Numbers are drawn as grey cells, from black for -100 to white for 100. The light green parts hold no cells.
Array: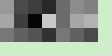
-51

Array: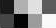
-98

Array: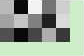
54

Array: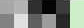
75

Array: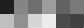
13

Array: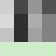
-63

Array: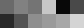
-35

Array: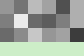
84

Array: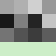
0
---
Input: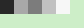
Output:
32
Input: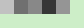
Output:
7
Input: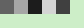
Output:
-23
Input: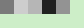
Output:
15
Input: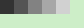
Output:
2
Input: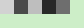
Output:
-14
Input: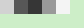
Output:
20
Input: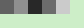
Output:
-15
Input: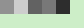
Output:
-6
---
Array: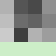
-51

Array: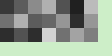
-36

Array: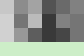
19

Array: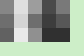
83

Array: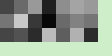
-36

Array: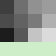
-31

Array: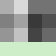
52

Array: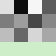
-19

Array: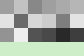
87
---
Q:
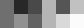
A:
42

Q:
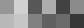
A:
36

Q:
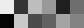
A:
20

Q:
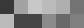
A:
47

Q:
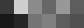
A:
-19

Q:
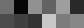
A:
-23
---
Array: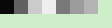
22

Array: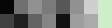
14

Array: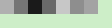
11

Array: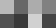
35

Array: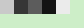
-85

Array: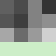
2
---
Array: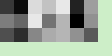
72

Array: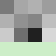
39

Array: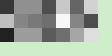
13

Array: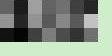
25

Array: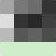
-15

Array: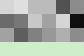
47

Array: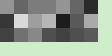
-3

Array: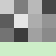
45

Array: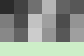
-12

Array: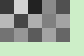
-73
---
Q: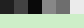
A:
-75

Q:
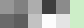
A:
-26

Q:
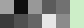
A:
-54

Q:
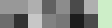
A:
-61

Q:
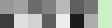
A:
-52

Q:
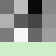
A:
-47

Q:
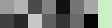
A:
-87

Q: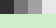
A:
-7
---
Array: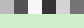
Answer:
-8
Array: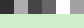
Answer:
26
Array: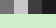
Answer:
-79
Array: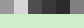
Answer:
1
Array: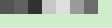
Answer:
-15
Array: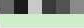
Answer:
8
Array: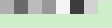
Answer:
65
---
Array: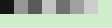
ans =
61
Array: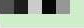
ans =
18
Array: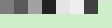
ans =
-49
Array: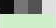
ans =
75
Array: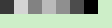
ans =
-100
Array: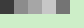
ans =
-9
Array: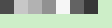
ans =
-57
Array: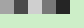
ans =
-71
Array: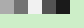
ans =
-80
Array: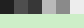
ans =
86
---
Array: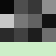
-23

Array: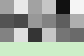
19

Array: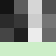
60

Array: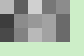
19

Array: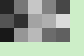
28

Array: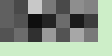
-88

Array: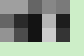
-85

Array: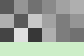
57

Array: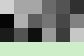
-26

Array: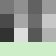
-15
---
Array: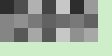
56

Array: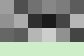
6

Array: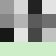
68

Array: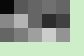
-21

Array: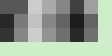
5

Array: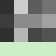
60
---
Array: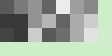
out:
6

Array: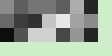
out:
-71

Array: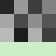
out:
2

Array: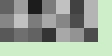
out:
41

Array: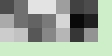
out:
-40

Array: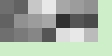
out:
14

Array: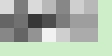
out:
44
